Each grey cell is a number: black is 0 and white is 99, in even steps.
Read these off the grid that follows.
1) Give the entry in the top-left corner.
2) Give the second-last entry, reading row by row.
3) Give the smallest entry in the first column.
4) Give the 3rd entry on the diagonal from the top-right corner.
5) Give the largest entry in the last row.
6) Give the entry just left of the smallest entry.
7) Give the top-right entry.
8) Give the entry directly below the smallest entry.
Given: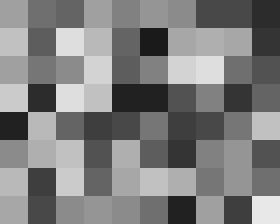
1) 62
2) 24
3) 13
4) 86
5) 90
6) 39
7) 17
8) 50

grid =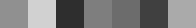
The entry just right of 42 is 25
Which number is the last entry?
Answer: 66
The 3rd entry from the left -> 18

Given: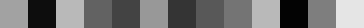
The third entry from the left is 72
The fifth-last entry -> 45
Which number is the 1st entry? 63
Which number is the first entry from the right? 89

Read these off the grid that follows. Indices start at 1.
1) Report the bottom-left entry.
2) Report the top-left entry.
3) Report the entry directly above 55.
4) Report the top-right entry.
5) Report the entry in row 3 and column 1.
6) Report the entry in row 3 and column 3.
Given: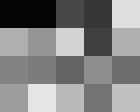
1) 61
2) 2
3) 25
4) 86
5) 51
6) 39

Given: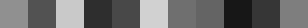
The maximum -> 81
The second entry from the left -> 32

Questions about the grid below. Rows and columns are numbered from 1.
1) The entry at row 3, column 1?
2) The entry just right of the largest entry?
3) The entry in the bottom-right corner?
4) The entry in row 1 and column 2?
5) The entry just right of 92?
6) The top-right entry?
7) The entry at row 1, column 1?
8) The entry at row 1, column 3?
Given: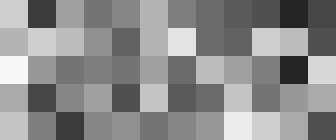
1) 96
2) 59
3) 31
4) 23
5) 80
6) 27
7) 80
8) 62

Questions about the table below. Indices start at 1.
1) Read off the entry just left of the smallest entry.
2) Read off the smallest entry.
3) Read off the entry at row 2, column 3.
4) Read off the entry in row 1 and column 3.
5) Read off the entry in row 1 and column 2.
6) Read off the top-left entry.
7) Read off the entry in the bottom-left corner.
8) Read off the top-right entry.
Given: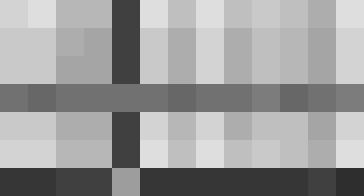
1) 25
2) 18
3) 67
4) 71
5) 86
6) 82
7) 21
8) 86

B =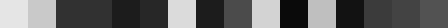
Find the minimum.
4
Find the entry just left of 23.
7
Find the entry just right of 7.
23
